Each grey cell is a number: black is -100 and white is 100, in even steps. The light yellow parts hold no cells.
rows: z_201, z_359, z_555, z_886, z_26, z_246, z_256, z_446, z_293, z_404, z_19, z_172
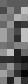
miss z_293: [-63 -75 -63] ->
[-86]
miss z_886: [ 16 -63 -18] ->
[-53]

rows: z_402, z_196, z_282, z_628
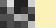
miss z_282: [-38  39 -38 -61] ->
[29]
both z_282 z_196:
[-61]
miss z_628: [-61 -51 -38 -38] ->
[51]
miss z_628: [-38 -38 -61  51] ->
[-51]

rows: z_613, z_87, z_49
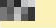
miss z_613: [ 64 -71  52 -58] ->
[-19]
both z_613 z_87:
[-58]
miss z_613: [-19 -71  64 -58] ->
[52]
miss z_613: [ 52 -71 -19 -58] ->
[64]
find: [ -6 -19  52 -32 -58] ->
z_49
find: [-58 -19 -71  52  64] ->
z_613
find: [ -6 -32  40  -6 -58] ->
z_87

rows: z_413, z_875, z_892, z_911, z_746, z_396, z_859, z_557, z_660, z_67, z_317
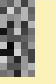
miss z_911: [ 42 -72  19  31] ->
[-61]
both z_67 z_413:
[19]
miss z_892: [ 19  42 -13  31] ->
[9]
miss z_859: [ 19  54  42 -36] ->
[-97]
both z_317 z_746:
[-13]

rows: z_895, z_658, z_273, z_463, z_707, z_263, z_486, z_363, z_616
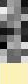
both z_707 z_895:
[-86]
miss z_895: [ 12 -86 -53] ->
[25]
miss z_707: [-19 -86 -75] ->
[-63]
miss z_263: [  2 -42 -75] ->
[25]

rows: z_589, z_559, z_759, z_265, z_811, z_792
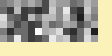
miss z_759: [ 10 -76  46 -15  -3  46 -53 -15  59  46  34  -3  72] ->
[-28]
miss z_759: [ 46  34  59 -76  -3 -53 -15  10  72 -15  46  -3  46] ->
[-28]
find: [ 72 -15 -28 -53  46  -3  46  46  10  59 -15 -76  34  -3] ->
z_759
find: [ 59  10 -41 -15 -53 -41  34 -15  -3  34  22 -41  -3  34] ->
z_265

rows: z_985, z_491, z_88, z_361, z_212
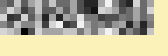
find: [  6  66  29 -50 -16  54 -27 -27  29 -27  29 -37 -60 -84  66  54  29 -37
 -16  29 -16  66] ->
z_491
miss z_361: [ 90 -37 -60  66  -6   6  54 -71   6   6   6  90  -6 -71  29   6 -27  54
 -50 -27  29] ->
[16]
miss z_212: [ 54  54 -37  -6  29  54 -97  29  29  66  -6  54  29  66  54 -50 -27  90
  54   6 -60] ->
[42]
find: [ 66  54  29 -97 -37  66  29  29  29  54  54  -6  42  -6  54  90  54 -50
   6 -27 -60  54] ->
z_212
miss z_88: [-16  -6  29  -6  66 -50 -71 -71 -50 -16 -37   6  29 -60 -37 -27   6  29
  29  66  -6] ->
[77]

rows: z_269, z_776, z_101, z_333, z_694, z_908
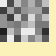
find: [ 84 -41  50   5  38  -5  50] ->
z_269
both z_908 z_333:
[5]
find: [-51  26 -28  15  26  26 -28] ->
z_776
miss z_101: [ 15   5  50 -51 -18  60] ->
[71]

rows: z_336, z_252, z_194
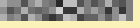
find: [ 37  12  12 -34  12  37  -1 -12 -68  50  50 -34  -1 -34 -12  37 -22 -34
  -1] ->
z_336
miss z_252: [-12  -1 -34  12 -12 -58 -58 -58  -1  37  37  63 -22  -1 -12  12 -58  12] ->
[24]
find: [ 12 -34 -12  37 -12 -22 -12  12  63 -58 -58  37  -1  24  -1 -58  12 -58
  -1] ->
z_252
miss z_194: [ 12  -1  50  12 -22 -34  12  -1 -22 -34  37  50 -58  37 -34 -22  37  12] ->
[-46]

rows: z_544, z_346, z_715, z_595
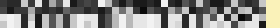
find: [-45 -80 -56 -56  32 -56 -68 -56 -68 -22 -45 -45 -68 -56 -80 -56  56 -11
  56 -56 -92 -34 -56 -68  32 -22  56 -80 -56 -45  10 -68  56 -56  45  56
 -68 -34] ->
z_346
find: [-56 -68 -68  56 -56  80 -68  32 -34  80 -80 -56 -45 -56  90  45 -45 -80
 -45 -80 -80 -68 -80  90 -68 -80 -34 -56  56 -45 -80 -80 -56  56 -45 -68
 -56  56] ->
z_544
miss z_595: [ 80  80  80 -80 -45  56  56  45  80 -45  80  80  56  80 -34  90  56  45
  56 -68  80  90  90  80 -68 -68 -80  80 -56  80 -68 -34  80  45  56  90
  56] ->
[68]

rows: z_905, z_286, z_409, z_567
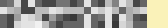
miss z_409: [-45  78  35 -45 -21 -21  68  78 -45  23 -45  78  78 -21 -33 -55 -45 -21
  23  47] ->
[-10]
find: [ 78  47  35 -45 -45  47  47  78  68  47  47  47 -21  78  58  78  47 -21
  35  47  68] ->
z_286
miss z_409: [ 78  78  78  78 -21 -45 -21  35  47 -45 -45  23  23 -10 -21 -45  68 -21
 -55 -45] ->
[-33]
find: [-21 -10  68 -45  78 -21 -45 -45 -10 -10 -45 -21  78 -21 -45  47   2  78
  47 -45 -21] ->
z_905
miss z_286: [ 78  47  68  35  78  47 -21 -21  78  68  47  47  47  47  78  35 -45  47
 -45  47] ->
[58]

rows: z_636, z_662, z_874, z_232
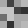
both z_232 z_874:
[33]
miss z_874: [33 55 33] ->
[-13]
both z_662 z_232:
[-61]
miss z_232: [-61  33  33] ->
[44]
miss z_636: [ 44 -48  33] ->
[23]
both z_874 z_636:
[33]
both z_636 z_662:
[-48]

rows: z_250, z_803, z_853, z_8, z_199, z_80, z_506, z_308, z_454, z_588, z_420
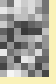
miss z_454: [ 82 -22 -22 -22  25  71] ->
[-46]
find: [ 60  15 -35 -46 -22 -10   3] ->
z_8
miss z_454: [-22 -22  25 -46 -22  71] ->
[82]
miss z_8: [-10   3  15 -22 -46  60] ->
[-35]
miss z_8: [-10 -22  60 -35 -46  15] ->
[3]
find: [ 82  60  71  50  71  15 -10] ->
z_803

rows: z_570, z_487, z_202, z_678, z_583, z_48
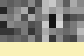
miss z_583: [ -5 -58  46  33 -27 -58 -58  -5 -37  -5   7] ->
[-17]
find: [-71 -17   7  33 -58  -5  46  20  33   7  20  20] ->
z_487
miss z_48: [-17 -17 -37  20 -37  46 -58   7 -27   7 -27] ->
[-47]

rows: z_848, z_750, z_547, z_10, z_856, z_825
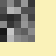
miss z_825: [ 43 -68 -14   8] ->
[-2]
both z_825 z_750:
[43]
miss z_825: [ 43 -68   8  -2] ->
[-14]
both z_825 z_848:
[8]
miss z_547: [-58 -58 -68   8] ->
[-48]
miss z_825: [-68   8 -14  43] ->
[-2]

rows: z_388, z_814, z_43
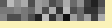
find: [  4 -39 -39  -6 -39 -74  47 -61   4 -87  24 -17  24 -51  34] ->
z_43
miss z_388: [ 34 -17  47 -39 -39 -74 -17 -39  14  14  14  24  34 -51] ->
[-29]
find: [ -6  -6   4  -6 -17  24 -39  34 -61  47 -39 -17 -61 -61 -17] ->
z_814

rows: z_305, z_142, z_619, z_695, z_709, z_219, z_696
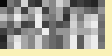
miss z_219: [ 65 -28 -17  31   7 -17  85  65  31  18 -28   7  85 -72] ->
[75]
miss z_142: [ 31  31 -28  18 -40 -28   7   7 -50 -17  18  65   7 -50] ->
[43]
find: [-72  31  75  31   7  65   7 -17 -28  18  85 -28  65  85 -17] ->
z_219
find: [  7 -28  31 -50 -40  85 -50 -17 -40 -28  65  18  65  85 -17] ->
z_695
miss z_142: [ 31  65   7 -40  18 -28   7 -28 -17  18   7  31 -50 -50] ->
[43]

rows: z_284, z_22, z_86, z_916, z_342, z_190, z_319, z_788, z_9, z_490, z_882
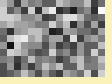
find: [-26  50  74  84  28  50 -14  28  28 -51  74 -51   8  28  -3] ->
z_190
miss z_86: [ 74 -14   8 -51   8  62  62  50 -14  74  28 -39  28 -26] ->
[40]
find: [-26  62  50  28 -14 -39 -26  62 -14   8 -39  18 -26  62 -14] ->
z_788

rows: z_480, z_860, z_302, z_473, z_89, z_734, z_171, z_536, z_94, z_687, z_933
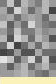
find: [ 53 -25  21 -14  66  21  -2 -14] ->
z_473
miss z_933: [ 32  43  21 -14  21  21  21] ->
[-2]
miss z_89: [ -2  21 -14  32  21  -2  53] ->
[10]
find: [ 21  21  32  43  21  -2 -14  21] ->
z_933
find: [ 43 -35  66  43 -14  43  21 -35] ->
z_734

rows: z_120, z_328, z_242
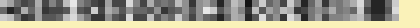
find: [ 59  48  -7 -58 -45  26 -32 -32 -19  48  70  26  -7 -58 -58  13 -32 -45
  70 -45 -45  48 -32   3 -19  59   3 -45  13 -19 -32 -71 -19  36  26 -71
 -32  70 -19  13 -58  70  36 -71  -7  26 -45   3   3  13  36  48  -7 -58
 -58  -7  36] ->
z_242
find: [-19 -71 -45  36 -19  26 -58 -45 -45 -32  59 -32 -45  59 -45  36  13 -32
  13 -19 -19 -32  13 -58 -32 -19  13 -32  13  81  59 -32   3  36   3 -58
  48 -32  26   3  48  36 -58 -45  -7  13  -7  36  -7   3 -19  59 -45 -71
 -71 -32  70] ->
z_328

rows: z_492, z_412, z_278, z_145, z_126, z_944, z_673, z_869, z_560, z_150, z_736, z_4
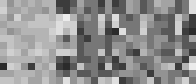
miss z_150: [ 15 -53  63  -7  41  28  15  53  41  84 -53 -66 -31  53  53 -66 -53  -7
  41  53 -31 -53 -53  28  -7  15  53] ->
[-43]
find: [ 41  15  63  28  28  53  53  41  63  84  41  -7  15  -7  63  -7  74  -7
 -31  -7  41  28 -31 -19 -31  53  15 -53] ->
z_278
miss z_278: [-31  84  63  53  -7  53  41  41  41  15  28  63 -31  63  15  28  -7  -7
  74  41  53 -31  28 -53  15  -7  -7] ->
[-19]
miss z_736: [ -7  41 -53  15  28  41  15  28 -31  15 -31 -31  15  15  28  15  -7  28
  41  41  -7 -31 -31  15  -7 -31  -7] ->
[5]
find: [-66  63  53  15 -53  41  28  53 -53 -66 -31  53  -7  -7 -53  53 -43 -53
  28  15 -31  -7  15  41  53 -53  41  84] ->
z_150
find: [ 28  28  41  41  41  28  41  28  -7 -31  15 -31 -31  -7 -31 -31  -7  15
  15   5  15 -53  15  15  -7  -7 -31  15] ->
z_736

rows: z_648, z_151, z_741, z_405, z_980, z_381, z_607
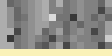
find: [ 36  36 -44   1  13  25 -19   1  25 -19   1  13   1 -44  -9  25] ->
z_980
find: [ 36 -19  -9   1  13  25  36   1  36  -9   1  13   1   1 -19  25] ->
z_648
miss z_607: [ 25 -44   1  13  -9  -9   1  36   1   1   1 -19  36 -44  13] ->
[-32]
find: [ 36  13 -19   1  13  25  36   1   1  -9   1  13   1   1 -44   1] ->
z_151

